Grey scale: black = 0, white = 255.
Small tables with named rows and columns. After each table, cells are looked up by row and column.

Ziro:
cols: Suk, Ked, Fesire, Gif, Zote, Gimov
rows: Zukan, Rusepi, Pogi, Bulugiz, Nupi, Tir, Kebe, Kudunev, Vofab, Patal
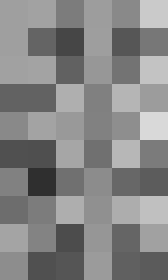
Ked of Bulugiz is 98
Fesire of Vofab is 76
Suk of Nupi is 137
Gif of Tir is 112
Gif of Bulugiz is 128
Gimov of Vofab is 161
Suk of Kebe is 129
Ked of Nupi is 163
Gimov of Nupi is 217
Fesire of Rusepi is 70
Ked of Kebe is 47
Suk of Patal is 141
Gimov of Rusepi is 119
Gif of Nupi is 129
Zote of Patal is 96
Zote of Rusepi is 86
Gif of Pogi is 151

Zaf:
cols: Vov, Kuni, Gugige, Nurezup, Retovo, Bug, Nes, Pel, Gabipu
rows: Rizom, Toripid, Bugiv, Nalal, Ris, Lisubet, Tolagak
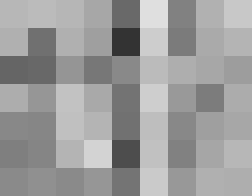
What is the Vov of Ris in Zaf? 136
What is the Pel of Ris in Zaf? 159
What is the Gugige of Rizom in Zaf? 182
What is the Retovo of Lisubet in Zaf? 77
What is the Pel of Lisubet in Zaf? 166
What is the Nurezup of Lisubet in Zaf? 211
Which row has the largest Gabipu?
Rizom

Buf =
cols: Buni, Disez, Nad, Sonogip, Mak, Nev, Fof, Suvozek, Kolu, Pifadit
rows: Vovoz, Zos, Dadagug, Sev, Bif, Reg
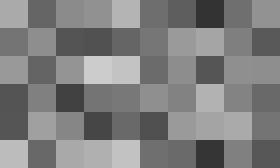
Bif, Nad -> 134
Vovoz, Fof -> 94
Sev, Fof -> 130
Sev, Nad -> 65
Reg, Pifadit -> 87
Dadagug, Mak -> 195
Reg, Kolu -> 128
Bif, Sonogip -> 70
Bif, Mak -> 105
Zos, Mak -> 101
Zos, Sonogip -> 81
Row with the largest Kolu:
Bif

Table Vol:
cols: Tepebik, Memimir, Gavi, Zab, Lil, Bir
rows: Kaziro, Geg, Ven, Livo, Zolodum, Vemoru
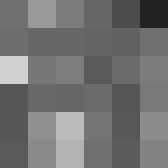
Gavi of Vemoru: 179
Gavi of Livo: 103
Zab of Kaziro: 102
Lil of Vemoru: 91
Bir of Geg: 112
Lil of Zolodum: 87
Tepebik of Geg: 110
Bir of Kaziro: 34
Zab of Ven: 89
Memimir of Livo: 105
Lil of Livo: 85
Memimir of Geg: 102
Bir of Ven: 124
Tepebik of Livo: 86
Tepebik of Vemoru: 89
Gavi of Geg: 103
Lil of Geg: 98
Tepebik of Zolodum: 86
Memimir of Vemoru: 138
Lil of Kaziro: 76

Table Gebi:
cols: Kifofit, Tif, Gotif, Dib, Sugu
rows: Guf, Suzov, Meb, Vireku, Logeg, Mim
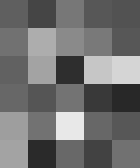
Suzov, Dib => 121
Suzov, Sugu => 87
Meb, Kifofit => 97
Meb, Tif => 163
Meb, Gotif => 46
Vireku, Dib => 57
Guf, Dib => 87
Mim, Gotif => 104
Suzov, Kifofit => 113
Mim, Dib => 66
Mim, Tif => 42
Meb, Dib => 198
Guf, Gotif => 119
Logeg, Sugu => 87
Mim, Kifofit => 163
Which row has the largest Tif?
Suzov

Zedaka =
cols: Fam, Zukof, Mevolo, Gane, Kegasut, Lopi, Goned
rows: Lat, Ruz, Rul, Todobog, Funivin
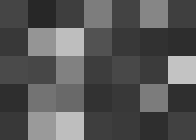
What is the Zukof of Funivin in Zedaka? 154
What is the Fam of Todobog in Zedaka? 46
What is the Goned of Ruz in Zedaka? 45
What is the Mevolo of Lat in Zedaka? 62
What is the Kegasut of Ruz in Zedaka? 56
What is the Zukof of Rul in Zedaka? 71
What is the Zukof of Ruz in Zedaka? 149
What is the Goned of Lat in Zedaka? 63

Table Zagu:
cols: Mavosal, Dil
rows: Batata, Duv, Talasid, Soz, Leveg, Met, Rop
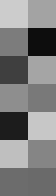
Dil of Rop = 106
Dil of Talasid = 165
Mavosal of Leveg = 28
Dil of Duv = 13
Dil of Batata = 163
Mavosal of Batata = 204
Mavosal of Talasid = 63
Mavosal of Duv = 124
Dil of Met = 133
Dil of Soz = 121
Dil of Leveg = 199
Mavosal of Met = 191

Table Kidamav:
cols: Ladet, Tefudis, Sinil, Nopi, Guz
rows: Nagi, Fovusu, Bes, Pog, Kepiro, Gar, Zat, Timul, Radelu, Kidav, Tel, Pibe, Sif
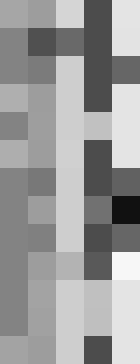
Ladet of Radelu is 131
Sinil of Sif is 206
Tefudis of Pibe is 161
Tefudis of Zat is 120
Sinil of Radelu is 206
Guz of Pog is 228
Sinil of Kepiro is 206
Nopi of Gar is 76
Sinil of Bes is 206
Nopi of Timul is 113
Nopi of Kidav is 89
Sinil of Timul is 206
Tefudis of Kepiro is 158
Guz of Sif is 228
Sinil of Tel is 206
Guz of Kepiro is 228
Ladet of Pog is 175
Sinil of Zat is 206
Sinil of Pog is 206
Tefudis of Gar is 157

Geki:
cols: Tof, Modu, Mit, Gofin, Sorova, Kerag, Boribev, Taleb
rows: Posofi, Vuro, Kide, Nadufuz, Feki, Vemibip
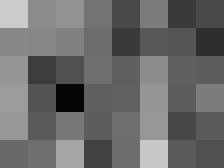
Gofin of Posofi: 115
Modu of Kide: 60
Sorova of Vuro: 58
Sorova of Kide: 95
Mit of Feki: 119
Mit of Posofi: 146
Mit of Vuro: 128
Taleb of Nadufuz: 123
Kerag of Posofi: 124
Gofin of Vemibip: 65
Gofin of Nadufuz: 96
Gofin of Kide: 111
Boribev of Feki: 71
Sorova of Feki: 110

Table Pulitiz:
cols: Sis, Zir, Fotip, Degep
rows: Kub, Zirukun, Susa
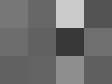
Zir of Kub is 103
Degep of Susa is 95
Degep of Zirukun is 111
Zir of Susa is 99
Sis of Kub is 119
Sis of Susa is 97
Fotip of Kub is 203
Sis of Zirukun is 109
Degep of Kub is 83
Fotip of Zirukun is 56
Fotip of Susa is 142
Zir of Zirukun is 97
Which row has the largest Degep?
Zirukun

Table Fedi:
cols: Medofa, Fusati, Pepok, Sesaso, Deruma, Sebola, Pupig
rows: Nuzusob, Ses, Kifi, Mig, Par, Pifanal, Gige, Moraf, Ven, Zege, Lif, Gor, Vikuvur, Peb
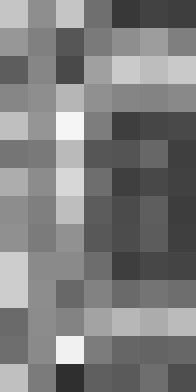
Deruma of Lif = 106
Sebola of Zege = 71
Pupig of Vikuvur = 103
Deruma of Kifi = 202
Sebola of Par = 70
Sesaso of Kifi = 160
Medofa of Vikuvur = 110
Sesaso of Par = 125
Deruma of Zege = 62
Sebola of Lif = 116
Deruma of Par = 62
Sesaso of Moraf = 92
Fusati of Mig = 142
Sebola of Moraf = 94
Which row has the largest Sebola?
Kifi

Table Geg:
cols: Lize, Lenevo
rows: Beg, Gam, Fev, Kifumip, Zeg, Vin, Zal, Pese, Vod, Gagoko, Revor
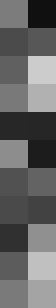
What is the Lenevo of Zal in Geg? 99
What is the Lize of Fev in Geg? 96
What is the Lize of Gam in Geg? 75
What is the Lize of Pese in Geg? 74
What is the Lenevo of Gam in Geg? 87
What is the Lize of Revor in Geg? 122
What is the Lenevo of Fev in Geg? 204
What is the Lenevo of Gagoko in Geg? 192
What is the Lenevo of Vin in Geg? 28
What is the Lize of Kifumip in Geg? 121
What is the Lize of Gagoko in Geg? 92
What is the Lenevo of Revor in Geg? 164

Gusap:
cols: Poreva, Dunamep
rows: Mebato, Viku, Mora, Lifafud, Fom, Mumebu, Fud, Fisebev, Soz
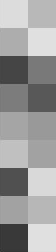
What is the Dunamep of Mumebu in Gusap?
162
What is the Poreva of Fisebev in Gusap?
162
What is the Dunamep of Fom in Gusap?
153
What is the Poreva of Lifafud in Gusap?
124
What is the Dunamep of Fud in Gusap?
217
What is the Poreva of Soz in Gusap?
57
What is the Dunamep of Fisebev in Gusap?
183
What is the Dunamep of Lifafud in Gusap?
88
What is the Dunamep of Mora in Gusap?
121
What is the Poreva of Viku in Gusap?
173
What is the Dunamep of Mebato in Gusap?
184
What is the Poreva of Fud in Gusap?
80
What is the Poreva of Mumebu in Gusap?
192

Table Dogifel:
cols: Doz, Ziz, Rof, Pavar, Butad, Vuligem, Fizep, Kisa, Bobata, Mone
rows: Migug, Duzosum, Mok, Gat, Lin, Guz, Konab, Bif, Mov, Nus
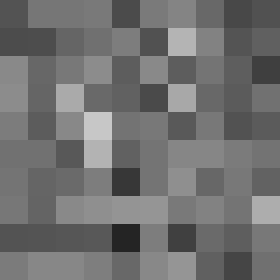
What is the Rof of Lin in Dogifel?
136
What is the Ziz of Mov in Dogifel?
84
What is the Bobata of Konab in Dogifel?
120
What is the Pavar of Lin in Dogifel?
199
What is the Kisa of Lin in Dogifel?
120
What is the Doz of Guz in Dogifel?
113
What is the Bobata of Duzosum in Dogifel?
84
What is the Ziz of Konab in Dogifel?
101
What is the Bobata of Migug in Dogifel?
72
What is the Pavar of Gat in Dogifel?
105
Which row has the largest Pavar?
Lin

